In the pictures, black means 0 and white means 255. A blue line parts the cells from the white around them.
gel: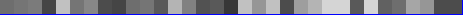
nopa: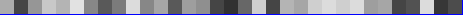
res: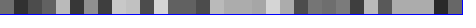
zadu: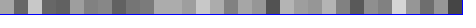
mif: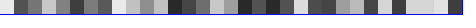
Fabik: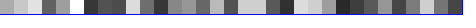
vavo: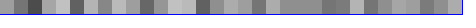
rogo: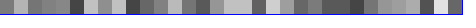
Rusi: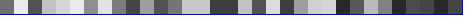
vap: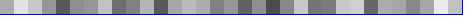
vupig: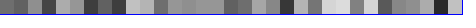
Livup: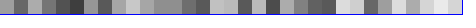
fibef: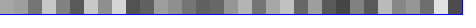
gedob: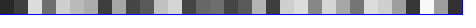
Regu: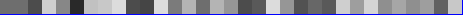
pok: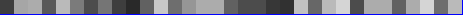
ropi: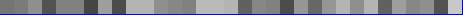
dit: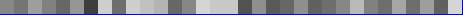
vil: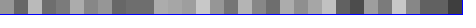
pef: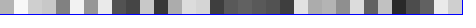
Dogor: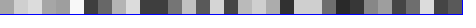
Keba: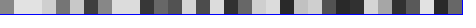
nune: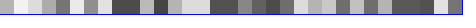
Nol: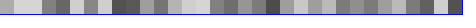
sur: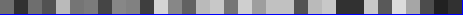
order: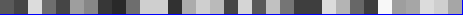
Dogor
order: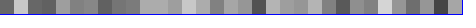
zadu
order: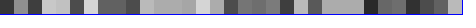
res
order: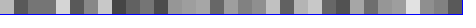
fibef
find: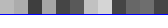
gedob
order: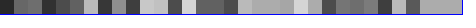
res
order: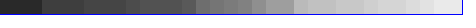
Rusi

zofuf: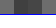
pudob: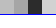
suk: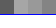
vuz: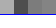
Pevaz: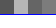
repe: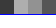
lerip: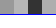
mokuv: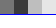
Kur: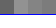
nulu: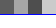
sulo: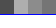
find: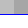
pudob
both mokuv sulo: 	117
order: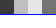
mokuv
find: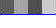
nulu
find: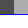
sulo

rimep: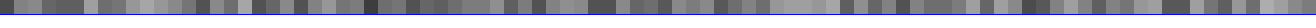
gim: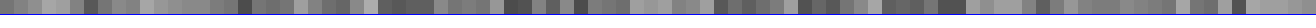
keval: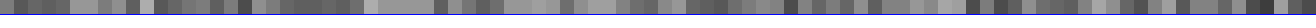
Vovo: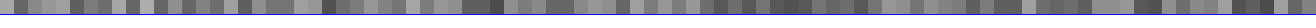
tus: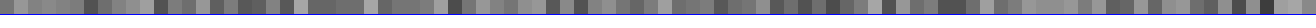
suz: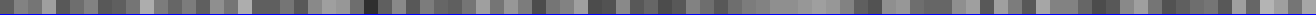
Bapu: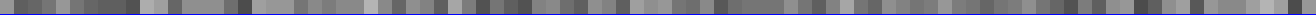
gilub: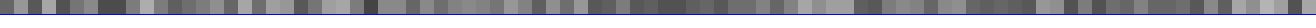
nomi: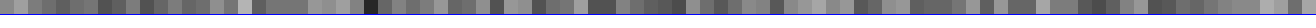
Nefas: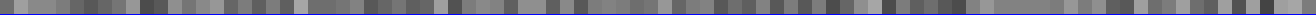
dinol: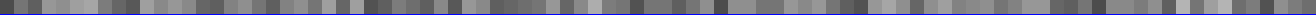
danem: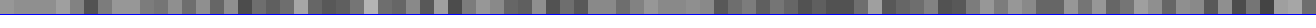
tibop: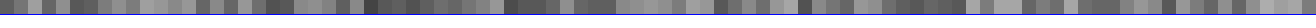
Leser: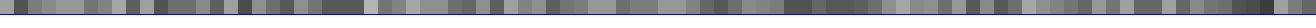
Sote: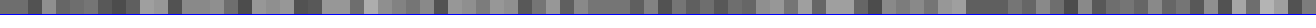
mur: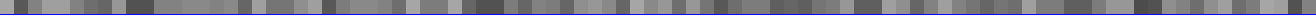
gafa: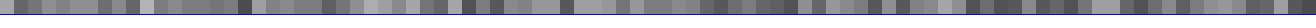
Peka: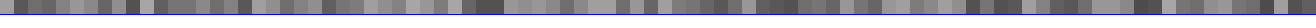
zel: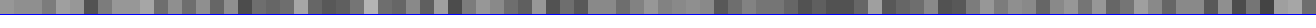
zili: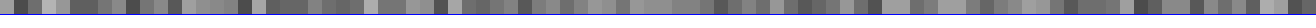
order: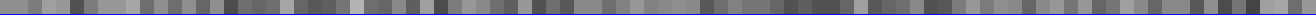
zel
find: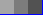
Bapu
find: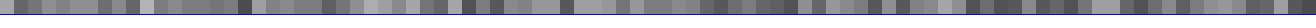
gafa
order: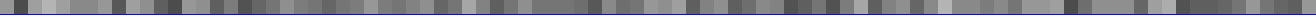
Bapu

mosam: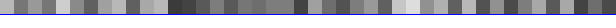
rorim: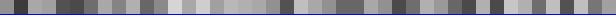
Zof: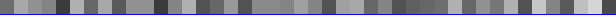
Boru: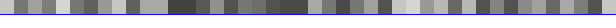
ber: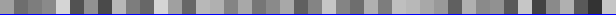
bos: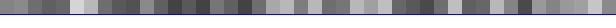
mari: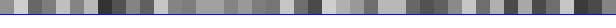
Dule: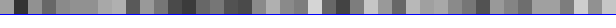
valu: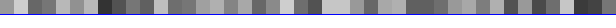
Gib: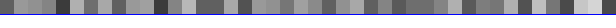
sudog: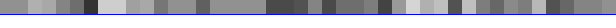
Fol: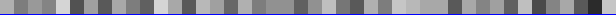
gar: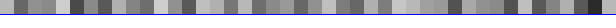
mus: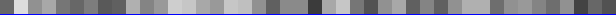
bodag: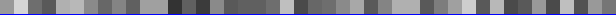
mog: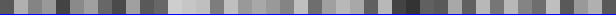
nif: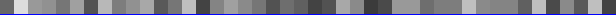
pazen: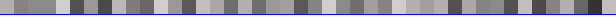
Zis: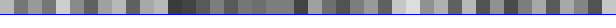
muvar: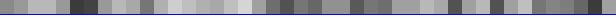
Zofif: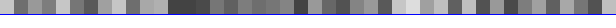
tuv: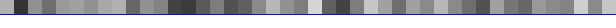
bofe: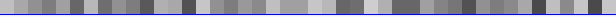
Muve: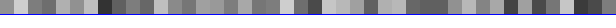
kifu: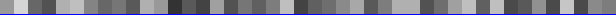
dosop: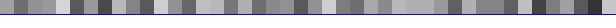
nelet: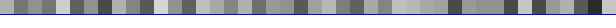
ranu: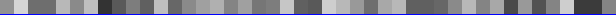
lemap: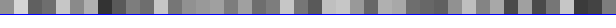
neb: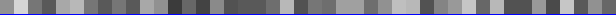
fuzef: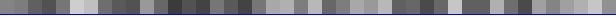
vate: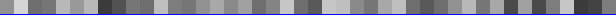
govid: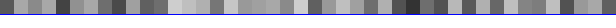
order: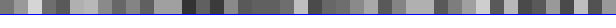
bodag
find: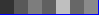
ranu
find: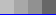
rorim
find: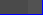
sudog

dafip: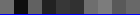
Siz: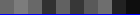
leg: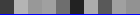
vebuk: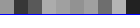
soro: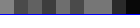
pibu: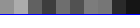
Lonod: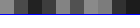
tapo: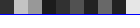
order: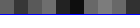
Siz
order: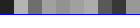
vebuk
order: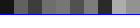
pibu
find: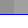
vebuk
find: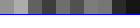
pibu

